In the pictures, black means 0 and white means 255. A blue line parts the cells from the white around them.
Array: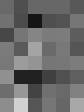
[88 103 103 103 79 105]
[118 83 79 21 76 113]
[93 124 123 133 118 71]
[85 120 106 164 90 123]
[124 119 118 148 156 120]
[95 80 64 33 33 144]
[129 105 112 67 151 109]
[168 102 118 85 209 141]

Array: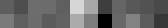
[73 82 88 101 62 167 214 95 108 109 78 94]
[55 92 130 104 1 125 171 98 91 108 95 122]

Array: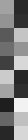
[41 162]
[47 147]
[196 89]
[148 110]
[216 63]
[39 203]
[47 163]
[242 30]
[192 102]
[215 39]

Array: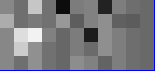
[105 110 126 34 129 124 12 113 198 111 135]
[105 92 96 143 129 93 152 113 122 111 172]
[105 110 126 143 28 124 103 129 242 221 135]
[105 110 126 143 107 124 103 113 144 204 135]
[105 110 126 99 129 141 103 113 144 111 135]

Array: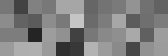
[98 113 147 122 115 102 166 167 120 129 66 119]
[124 111 92 167 124 107 197 121 141 91 99 140]
[157 96 169 143 137 120 65 145 157 36 125 125]
[155 145 71 138 156 179 56 47 154 175 174 155]

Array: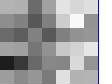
[222 215 227 161 107 176 179]
[147 248 205 128 87 130 142]
[150 146 128 88 130 93 107]
[230 210 200 146 118 160 163]
[148 218 133 136 105 56 29]
[180 178 224 123 150 138 157]

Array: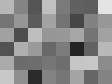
[228 94 97 122 192 85 132 183]
[151 130 70 115 163 91 150 117]
[162 116 166 152 150 190 77 161]
[185 98 36 124 104 154 175 82]
[140 199 198 110 118 109 108 170]
[131 102 164 118 131 42 143 200]
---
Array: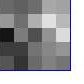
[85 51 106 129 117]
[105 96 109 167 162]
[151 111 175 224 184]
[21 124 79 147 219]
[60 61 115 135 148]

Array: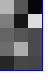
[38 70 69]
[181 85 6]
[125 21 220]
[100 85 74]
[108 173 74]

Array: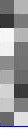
[104 224]
[104 181]
[55 122]
[246 181]
[240 117]
[139 114]
[171 105]
[211 59]
[200 123]

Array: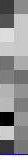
[53 119]
[59 139]
[83 200]
[221 200]
[203 200]
[114 172]
[126 111]
[179 146]
[184 124]
[1 149]
[205 129]

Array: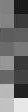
[194 231]
[128 26]
[132 59]
[93 95]
[107 120]
[150 56]
[103 66]
[184 34]

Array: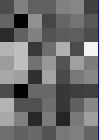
[111 97 105 83 120 128 100]
[76 128 97 97 129 134 64]
[99 3 145 70 102 115 88]
[42 97 129 83 92 95 76]
[179 190 56 110 176 75 243]
[156 190 113 151 83 160 124]
[168 159 48 164 74 121 136]
[76 3 105 104 55 62 64]
[179 81 80 110 55 95 136]
[168 128 40 124 37 121 159]

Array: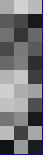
[18 153 28]
[170 209 186]
[89 71 25]
[113 54 104]
[73 122 90]
[105 126 46]
[181 198 61]
[207 173 162]
[193 187 79]
[117 139 25]
[187 65 168]
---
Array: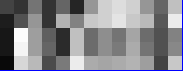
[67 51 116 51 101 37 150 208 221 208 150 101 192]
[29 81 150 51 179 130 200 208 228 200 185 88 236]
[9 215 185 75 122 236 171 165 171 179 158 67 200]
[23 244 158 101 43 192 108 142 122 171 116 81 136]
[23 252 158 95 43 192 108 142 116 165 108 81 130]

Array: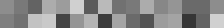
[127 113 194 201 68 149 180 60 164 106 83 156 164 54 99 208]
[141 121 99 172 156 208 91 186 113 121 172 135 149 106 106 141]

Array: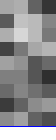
[59 98 140 154]
[66 120 167 180]
[127 127 85 47]
[106 133 112 91]
[161 146 85 106]
[140 161 98 78]
[167 174 98 53]
[91 193 186 133]
[174 214 186 120]

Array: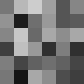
[119 20 168 141 77 62]
[147 28 111 153 85 91]
[126 69 97 111 97 69]
[119 184 205 160 85 134]
[62 191 153 48 126 48]
[134 199 105 168 141 168]

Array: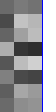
[174 54 46]
[128 74 68]
[106 122 114]
[106 141 147]
[100 160 188]
[94 167 154]
[86 188 208]
[74 194 182]

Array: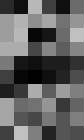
[63 7 0 15 35 77]
[42 15 184 63 15 107]
[121 21 15 29 29 48]
[29 56 172 93 157 127]
[165 85 71 121 85 127]
[165 107 114 149 56 100]
[172 172 71 134 93 134]
[157 178 141 165 114 149]
[157 184 7 21 107 192]
[63 192 127 35 85 77]

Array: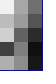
[208 98 43]
[63 126 15]
[175 141 23]
[188 155 84]
[241 167 111]
